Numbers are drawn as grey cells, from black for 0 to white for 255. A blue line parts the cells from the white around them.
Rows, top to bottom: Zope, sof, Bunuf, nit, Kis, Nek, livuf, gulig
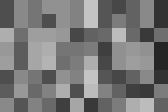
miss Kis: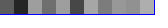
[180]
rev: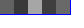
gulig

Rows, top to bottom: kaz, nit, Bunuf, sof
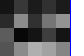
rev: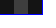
Bunuf
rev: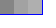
sof
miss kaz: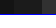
[56]
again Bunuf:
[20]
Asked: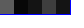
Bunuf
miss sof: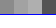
[133]

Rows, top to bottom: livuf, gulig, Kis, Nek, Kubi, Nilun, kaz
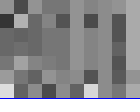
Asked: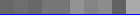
Nek
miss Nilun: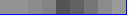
[90]
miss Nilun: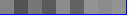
[155]
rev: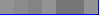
livuf
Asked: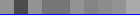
livuf

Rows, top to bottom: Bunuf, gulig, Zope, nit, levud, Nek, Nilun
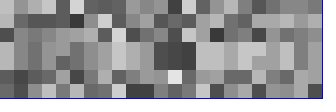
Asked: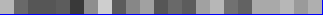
gulig
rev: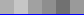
nit

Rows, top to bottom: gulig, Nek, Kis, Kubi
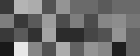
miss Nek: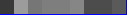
[141]
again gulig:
[106]
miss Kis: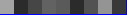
[49]
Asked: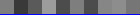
Nek
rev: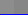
Nek
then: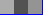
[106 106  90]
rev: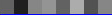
Kubi

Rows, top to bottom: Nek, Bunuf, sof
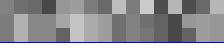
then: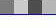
[ 78 105 183]
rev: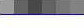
sof
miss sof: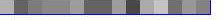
[118]
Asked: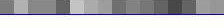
sof
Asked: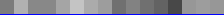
Bunuf

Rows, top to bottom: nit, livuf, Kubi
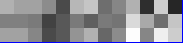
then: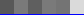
[169 110 197]
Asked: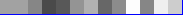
Kubi
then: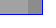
[ 74 183 197]
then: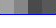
[148 177 103]

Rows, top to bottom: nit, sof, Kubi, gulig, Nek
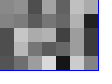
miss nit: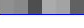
[192]
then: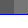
[103 178  33]

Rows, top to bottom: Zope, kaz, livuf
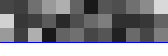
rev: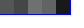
livuf
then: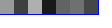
[ 85  33 106]

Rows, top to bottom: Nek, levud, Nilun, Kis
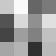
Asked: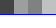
Nilun
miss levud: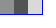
[224]

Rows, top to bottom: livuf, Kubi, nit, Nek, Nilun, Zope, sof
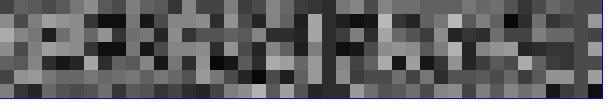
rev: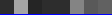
nit
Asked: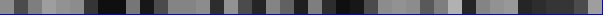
Nek

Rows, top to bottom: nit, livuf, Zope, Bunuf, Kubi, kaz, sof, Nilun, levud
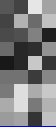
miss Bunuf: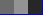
[46]
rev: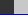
Kubi
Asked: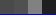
Zope
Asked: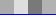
Nilun

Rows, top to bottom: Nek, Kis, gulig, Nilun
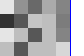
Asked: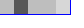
Nilun
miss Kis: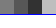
[197]
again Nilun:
[190]

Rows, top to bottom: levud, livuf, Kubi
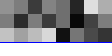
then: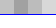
[ 17 118  74]
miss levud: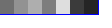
[131]
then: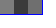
[  9  66 125]

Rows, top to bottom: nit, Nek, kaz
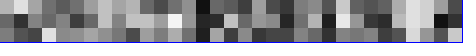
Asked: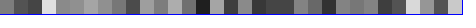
kaz
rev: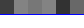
kaz
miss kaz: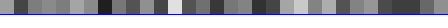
[217]
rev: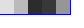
Nek
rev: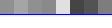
kaz
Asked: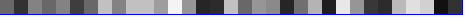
Nek

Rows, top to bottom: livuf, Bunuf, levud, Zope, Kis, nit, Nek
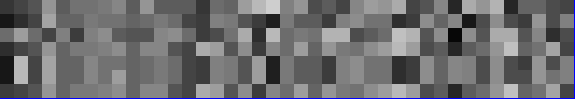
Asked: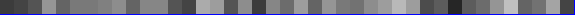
Nek
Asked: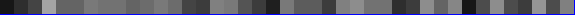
Bunuf

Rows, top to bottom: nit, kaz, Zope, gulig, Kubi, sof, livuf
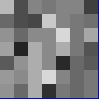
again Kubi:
[90]
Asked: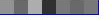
livuf
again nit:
[132]
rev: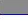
Zope
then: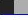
[138 173 120]
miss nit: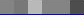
[63]
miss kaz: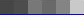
[112]

